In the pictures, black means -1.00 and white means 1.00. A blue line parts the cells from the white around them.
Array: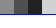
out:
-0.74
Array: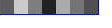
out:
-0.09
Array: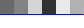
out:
0.83
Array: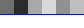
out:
0.14
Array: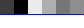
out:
-0.07
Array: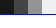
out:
0.16
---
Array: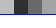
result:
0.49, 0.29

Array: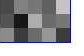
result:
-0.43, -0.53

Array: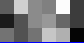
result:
-0.27, -0.96

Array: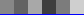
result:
0.06, 0.62

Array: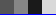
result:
-0.33, 0.70

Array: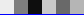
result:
0.86, 0.42

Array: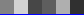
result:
0.02, -0.62

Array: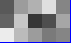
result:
-0.30, 0.04
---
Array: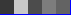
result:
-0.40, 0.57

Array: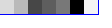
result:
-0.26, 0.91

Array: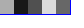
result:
-0.37, 0.72

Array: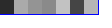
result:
0.08, 0.52

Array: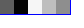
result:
0.93, 0.93

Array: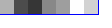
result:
0.07, 0.99

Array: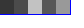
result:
0.52, 0.52

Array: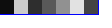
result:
-0.30, 0.77

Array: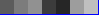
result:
-0.53, 0.50

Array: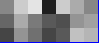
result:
-0.30, 0.79
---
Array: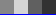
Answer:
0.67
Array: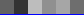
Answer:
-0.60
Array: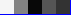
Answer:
0.03
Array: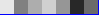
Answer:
0.01
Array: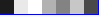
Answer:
0.83
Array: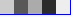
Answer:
-0.31
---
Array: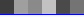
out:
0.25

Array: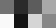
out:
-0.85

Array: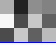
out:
0.57

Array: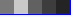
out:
0.58

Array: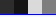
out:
-0.84

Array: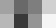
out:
-0.55
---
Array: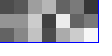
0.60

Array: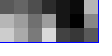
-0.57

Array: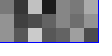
0.25

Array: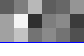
-0.10

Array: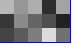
0.72

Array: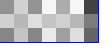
0.74

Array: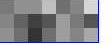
0.04

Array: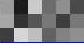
0.02
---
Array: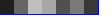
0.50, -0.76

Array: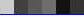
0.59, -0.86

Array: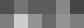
0.61, -0.47

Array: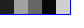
0.62, -0.93

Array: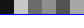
0.56, -0.84

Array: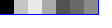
0.83, -1.00

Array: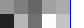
0.98, -0.72

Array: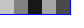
0.54, -0.81

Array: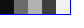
0.89, -0.89
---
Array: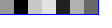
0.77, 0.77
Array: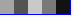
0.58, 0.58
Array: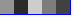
0.61, 0.61
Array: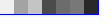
-0.41, 0.88
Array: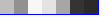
0.78, 0.94
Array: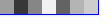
0.89, 0.89
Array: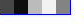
0.47, 0.90
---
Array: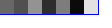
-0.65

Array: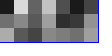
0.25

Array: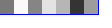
0.78

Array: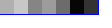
0.22

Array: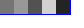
-0.36

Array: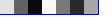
0.95

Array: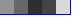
-0.64

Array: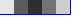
-0.64
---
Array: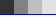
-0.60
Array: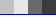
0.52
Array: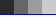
-0.67
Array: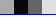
0.33
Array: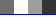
-0.14
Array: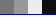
-0.08
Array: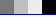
-0.07
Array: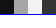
-0.87
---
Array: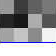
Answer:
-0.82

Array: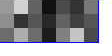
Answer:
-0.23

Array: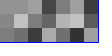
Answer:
0.41

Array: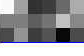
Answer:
-0.09

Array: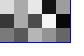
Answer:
-0.40

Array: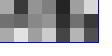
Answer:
-0.63

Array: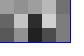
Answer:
-0.65

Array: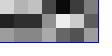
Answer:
0.86

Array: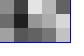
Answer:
0.18
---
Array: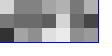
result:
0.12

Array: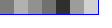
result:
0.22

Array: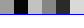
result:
-0.67

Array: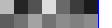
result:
0.00

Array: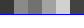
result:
0.64

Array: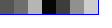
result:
0.13

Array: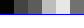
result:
0.81

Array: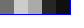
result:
-0.70
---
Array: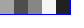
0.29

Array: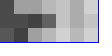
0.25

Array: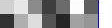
0.73

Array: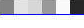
0.78

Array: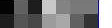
-0.44

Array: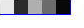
0.82

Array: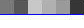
-0.32
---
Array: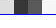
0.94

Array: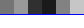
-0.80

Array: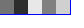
0.00

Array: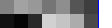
-0.08

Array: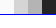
-0.72

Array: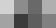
0.37

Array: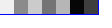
-0.09
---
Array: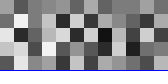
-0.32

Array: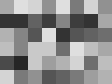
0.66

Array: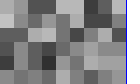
0.08

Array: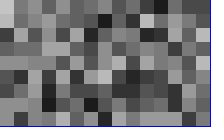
0.12

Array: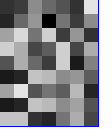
0.53

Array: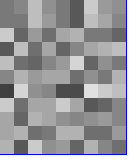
0.40
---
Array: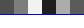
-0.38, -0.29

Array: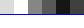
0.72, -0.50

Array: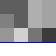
-0.26, -0.54

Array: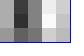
0.36, 0.46

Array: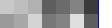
0.57, -0.26

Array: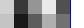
0.64, -0.11
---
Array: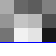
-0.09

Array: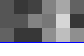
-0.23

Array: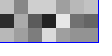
0.44

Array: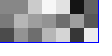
-0.41

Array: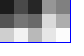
0.62

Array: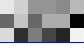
0.71

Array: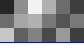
0.55

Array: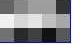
-0.11

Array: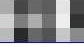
0.45

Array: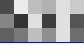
-0.24
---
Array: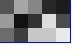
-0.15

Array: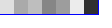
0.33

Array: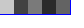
-0.22

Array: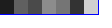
-0.25

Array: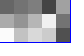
0.26

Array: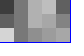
0.12
